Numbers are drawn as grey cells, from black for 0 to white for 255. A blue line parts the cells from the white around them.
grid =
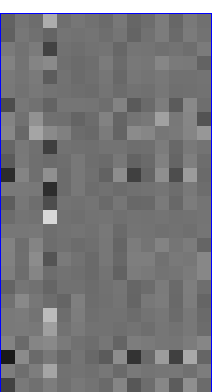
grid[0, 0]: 98
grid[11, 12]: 77
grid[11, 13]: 156
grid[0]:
[98, 116, 109, 173, 111, 118, 113, 107, 120, 102, 109, 124, 103, 121, 112]
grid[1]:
[96, 119, 112, 100, 116, 114, 116, 110, 117, 100, 113, 124, 106, 123, 114]
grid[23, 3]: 137
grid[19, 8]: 117
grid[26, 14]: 107
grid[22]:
[121, 122, 120, 159, 114, 122, 114, 114, 111, 115, 110, 118, 114, 120, 108]
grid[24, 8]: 141
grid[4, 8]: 104
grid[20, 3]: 109
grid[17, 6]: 106
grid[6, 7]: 110
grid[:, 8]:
[120, 117, 103, 107, 104, 108, 131, 101, 100, 115, 120, 141, 108, 118, 112, 106, 101, 104, 98, 117, 116, 114, 111, 100, 141, 106, 133]
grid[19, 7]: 113
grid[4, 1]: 116
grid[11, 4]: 108
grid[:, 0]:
[98, 96, 122, 130, 121, 120, 77, 131, 135, 102, 91, 44, 121, 93, 108, 119, 130, 129, 126, 100, 113, 121, 121, 131, 26, 125, 66]
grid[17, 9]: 126
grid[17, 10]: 126
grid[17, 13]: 119
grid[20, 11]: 124
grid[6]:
[77, 119, 113, 99, 117, 117, 116, 110, 131, 90, 106, 125, 91, 137, 110]
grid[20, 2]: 119
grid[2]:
[122, 114, 123, 66, 113, 110, 114, 116, 103, 117, 116, 112, 115, 110, 123]
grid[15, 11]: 112
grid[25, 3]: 165
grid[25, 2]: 125
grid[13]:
[93, 119, 110, 77, 115, 113, 116, 106, 118, 104, 105, 122, 104, 124, 116]
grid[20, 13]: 125
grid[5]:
[120, 114, 120, 115, 113, 110, 108, 116, 108, 114, 112, 119, 111, 112, 114]

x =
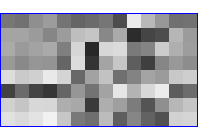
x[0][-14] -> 119
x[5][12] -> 92
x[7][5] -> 121
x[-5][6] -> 52
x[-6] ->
[170, 154, 163, 170, 127, 214, 40, 215, 219, 122, 132, 204, 175, 157]
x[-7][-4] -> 69
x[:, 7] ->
[118, 136, 215, 164, 194, 163, 174, 188]
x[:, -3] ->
[152, 77, 204, 134, 155, 235, 143, 81]
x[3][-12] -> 150
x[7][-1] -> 213
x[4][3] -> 233
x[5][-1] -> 108
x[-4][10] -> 164
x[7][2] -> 227
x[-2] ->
[208, 197, 216, 215, 174, 168, 58, 174, 159, 124, 84, 143, 183, 197]
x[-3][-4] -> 215
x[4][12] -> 200
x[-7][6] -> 197
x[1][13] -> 155
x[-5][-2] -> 152
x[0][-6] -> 77
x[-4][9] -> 131
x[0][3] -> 156
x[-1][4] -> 199
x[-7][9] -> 44

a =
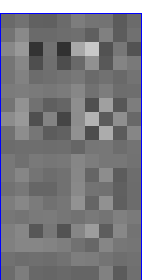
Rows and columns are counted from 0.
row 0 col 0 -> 106
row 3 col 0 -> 117
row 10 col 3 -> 118
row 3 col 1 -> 135
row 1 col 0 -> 115
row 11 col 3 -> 109
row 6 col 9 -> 125
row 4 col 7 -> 113
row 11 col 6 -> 101
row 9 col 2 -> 110
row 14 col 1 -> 116
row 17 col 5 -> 126
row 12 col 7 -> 113
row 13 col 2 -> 123
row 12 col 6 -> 115
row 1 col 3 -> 106
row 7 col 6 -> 179
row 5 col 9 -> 110
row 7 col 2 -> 79
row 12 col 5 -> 137
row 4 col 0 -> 117
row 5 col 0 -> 123
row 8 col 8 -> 91
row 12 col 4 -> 113
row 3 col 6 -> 145
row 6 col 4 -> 101
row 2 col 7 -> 82
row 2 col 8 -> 119
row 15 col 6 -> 157
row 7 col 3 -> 131
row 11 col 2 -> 116
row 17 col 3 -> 109
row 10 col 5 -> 134
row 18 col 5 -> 101
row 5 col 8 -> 109
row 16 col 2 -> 134
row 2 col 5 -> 168
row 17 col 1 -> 109

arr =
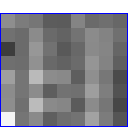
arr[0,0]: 142
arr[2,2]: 151
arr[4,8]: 75
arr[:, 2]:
[118, 139, 151, 145, 186, 140, 187, 138]
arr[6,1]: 112
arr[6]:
[142, 112, 187, 138, 134, 91, 139, 118, 71]
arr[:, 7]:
[111, 131, 133, 131, 119, 126, 118, 124]
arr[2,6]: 138
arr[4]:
[159, 117, 186, 140, 137, 94, 143, 119, 75]
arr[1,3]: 106
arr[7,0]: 244
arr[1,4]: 99
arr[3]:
[111, 109, 145, 105, 98, 107, 149, 131, 95]
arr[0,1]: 124
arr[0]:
[142, 124, 118, 92, 91, 132, 106, 111, 103]

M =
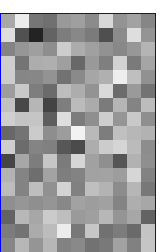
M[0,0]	168
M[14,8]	149
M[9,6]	173
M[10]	[69, 167, 125, 198, 123, 214, 161, 143, 85, 178, 143]
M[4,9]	191
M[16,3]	182
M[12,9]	182
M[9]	[206, 108, 132, 128, 87, 75, 173, 204, 213, 187, 141]
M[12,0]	188
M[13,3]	149
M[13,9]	174
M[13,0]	143
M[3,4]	159
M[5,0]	157
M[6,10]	188
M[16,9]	129
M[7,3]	94
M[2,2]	159
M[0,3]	112
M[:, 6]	[139, 123, 160, 153, 166, 147, 171, 143, 185, 173, 161, 162, 191, 157, 159, 198, 114]
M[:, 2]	[118, 35, 159, 173, 135, 126, 182, 197, 203, 132, 125, 110, 190, 143, 167, 171, 149]
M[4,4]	114
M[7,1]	196
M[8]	[104, 116, 203, 142, 156, 243, 185, 125, 192, 183, 178]
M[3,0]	206
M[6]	[193, 72, 182, 67, 126, 187, 171, 123, 181, 132, 188]
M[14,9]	167
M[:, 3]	[112, 99, 142, 175, 147, 107, 67, 94, 142, 128, 198, 163, 145, 149, 203, 188, 182]
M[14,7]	183
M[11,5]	131
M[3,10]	165

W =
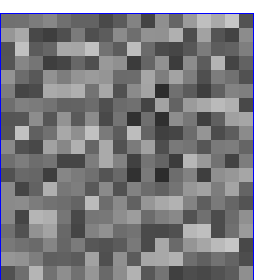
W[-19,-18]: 112
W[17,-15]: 95
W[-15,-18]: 147
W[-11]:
[87, 193, 96, 113, 168, 143, 193, 122, 92, 189, 100, 64, 69, 108, 149, 76, 93, 139]
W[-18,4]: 79
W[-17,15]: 93
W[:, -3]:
[170, 84, 93, 180, 125, 96, 186, 96, 76, 122, 114, 143, 125, 122, 76, 76, 186, 114, 82]
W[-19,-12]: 99
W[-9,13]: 183
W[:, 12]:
[101, 176, 70, 60, 163, 112, 99, 141, 69, 121, 60, 109, 116, 178, 137, 80, 106, 178, 64]
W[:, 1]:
[113, 169, 193, 134, 108, 69, 128, 86, 193, 81, 125, 105, 69, 140, 69, 81, 113, 146, 110]
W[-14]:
[125, 69, 75, 170, 165, 176, 115, 167, 81, 139, 164, 44, 112, 91, 62, 96, 131, 127]
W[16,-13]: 123
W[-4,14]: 191
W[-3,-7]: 168
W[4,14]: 79
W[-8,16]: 151
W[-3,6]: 87
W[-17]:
[84, 193, 91, 102, 168, 166, 193, 114, 92, 189, 107, 75, 70, 87, 124, 93, 98, 127]
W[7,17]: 166
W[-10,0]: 137
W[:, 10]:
[68, 146, 107, 101, 166, 164, 68, 111, 100, 161, 116, 122, 108, 150, 108, 74, 74, 166, 87]
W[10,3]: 116
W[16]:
[121, 113, 106, 133, 102, 123, 87, 82, 91, 121, 74, 168, 106, 149, 166, 186, 198, 72]
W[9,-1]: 101
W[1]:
[150, 169, 72, 62, 79, 123, 79, 92, 139, 110, 146, 145, 176, 77, 162, 84, 67, 140]

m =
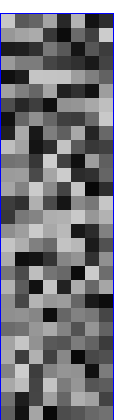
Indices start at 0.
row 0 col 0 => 199
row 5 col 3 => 165
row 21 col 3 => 13
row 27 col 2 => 69
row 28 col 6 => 104
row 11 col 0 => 155
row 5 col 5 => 48
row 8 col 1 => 170
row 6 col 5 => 149
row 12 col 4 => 68
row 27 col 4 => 102
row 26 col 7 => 93
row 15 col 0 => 142
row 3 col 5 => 48
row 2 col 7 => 60
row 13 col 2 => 176
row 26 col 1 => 189
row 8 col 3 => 126
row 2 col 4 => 88
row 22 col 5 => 82
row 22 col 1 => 113
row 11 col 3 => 165
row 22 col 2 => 151
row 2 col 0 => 28
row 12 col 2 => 203
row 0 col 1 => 89
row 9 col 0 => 190
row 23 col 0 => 163
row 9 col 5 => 90
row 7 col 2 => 144
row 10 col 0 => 114
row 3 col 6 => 25
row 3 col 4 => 57
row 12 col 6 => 8
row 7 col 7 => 201
